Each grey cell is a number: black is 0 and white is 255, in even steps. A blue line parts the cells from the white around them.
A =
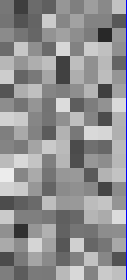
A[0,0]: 119
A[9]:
[127, 169, 130, 91, 178, 120, 217, 214, 176]
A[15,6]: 181
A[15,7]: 171
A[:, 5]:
[127, 162, 142, 130, 190, 174, 142, 93, 191, 120, 75, 78, 153, 144, 153, 104, 117, 208, 129, 216]
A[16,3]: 177
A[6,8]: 162
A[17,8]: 168
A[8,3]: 116
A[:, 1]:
[62, 83, 117, 199, 149, 101, 174, 116, 202, 169, 122, 217, 134, 202, 94, 127, 48, 141, 122, 92]
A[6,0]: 85
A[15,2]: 127
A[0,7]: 137
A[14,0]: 76
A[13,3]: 100
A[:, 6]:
[158, 131, 124, 204, 144, 144, 181, 125, 132, 217, 112, 151, 89, 135, 188, 181, 115, 102, 194, 131]
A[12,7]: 179
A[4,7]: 185
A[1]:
[116, 83, 100, 203, 134, 162, 131, 131, 87]
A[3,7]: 192
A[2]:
[139, 117, 102, 147, 161, 142, 124, 40, 151]
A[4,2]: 174
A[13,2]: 151
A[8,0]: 210
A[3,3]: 106
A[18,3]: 138
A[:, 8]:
[194, 87, 151, 144, 100, 149, 162, 218, 178, 176, 186, 183, 195, 139, 148, 220, 142, 168, 82, 191]

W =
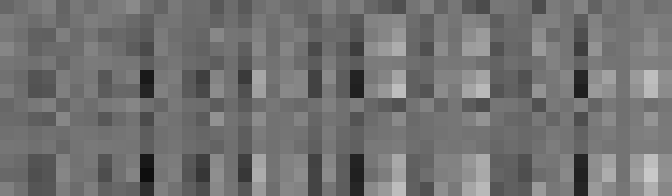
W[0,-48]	103
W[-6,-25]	116
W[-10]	[118, 115, 112, 120, 101, 117, 123, 122, 118, 118, 94, 112, 118, 108, 104, 93, 111, 87, 121, 114, 123, 107, 92, 123, 102, 92, 123, 124, 122, 111, 105, 120, 119, 121, 111, 99, 111, 106, 111, 130, 118, 99, 123, 116, 115, 127, 127, 125]
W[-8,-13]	84
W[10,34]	114
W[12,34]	169
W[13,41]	38
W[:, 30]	[130, 95, 98, 80, 105, 103, 84, 130, 112, 112, 106, 102, 110, 81]
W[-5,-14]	116
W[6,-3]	146
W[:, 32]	[119, 117, 113, 116, 119, 131, 122, 118, 118, 118, 117, 130, 131, 121]
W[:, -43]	[120, 115, 108, 110, 117, 116, 108, 118, 110, 117, 116, 114, 116, 108]
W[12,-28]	129
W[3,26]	142
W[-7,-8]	114
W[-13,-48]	124
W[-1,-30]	154
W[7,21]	105
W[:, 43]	[119, 111, 122, 112, 116, 162, 144, 120, 139, 123, 117, 162, 173, 136]
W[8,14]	91
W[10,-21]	121
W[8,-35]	104
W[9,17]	93
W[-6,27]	116
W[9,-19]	109
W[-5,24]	105
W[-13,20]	124
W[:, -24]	[111, 101, 107, 94, 102, 93, 93, 112, 112, 105, 103, 93, 94, 93]
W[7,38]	81
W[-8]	[124, 110, 82, 85, 128, 108, 125, 92, 104, 103, 37, 129, 118, 91, 73, 140, 117, 80, 160, 109, 137, 134, 66, 121, 93, 32, 133, 152, 190, 96, 84, 140, 122, 165, 186, 84, 97, 87, 148, 118, 128, 31, 154, 144, 116, 146, 185, 139]
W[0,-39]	138
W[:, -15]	[90, 132, 140, 157, 121, 147, 165, 92, 129, 115, 121, 151, 144, 166]
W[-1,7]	97
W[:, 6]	[110, 126, 117, 131, 123, 120, 125, 110, 108, 116, 121, 120, 114, 126]
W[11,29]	96
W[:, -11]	[109, 105, 107, 100, 106, 81, 87, 110, 101, 105, 105, 81, 78, 91]
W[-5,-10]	108

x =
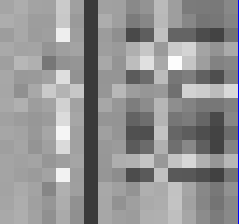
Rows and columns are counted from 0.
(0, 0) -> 165
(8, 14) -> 102
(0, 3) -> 162
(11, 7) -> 151
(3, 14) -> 164
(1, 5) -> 154
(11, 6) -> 58
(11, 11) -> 152
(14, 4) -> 173
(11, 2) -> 164
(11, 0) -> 164
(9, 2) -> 152
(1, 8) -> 159
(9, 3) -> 166
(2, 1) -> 168
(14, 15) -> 116
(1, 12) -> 158
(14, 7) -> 167
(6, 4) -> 179
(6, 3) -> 202
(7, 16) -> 129
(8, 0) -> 161
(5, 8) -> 149
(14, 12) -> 195
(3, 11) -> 154
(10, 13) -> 136
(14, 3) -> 150
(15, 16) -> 137
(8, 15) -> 73
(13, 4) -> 176
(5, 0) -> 167
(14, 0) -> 165
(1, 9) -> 123
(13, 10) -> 175
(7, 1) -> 176
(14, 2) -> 160
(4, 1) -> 183
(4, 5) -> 149

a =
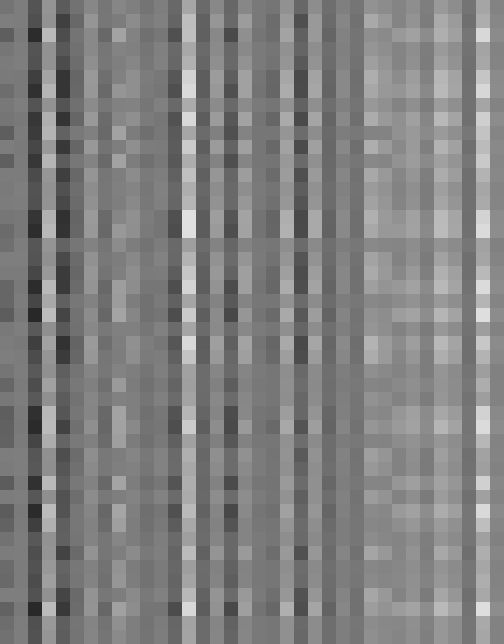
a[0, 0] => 116
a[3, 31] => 154
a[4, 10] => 119
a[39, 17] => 154
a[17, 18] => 121
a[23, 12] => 107
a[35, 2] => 87
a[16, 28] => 152
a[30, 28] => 154
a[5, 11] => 120
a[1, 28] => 132
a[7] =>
[120, 126, 84, 146, 84, 112, 139, 119, 129, 130, 118, 128, 105, 171, 105, 139, 105, 139, 122, 117, 146, 98, 143, 110, 128, 116, 152, 144, 131, 143, 124, 156, 143, 113, 165, 131]
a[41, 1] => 124
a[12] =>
[124, 124, 75, 150, 63, 104, 149, 118, 126, 140, 122, 126, 97, 192, 96, 150, 102, 157, 120, 107, 156, 79, 154, 106, 134, 113, 168, 153, 134, 149, 126, 172, 157, 111, 179, 136]
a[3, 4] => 88
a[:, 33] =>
[116, 111, 118, 114, 112, 111, 113, 113, 112, 119, 111, 118, 111, 112, 112, 111, 112, 118, 111, 111, 114, 118, 118, 114, 111, 111, 116, 119, 115, 118, 117, 119, 112, 113, 119, 112, 118, 118, 117, 111, 118, 118, 111, 115, 117, 117]
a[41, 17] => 132
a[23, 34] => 158
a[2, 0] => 94
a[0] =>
[116, 125, 84, 148, 91, 114, 135, 118, 134, 127, 116, 126, 104, 166, 106, 136, 103, 135, 121, 117, 145, 103, 141, 110, 127, 117, 146, 140, 132, 142, 126, 153, 141, 116, 165, 131]
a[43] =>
[98, 121, 41, 187, 57, 108, 148, 103, 161, 141, 117, 117, 76, 216, 93, 146, 73, 159, 115, 103, 175, 78, 165, 99, 135, 113, 157, 147, 156, 163, 141, 185, 165, 115, 222, 141]
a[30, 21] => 84
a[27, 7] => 111
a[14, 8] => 126
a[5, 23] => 102
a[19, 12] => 93
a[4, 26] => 159
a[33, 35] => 130
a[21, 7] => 109
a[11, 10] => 112
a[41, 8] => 150
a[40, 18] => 120
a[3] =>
[118, 125, 84, 146, 88, 113, 137, 118, 131, 128, 117, 128, 105, 168, 106, 138, 104, 137, 122, 117, 145, 101, 142, 110, 128, 116, 149, 142, 132, 142, 125, 154, 142, 114, 164, 131]
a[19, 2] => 71
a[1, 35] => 135
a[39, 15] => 148
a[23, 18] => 123
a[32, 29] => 143

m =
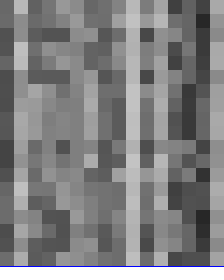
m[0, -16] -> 104
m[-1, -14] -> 91
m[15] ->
[108, 140, 131, 83, 82, 153, 128, 111, 133, 180, 117, 139, 134, 80, 39, 144]
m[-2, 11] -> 144
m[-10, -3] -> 57
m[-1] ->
[109, 172, 91, 98, 150, 143, 130, 113, 109, 190, 108, 177, 71, 79, 79, 163]
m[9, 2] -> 153
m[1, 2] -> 106
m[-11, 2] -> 151
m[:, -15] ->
[184, 140, 141, 191, 187, 142, 143, 156, 168, 166, 158, 146, 165, 191, 175, 140, 166, 141, 172]
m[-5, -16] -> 108
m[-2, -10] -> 144
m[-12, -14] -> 154
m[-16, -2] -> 58
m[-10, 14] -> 102
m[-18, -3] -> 101
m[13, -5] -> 154
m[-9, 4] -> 81
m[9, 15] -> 167
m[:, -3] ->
[97, 101, 100, 118, 102, 101, 57, 59, 57, 57, 123, 83, 123, 78, 81, 80, 102, 101, 79]
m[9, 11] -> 165
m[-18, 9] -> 193
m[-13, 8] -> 110
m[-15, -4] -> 65
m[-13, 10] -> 139
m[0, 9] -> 184
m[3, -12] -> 134
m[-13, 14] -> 84
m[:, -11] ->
[139, 153, 140, 129, 138, 137, 131, 127, 128, 128, 127, 127, 137, 133, 141, 153, 128, 139, 143]
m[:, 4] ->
[152, 130, 83, 134, 150, 90, 112, 126, 133, 132, 81, 115, 132, 149, 152, 82, 81, 83, 150]
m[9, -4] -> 84
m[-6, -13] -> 118
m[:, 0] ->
[104, 106, 81, 83, 101, 77, 78, 77, 87, 86, 68, 68, 80, 102, 108, 108, 77, 81, 109]
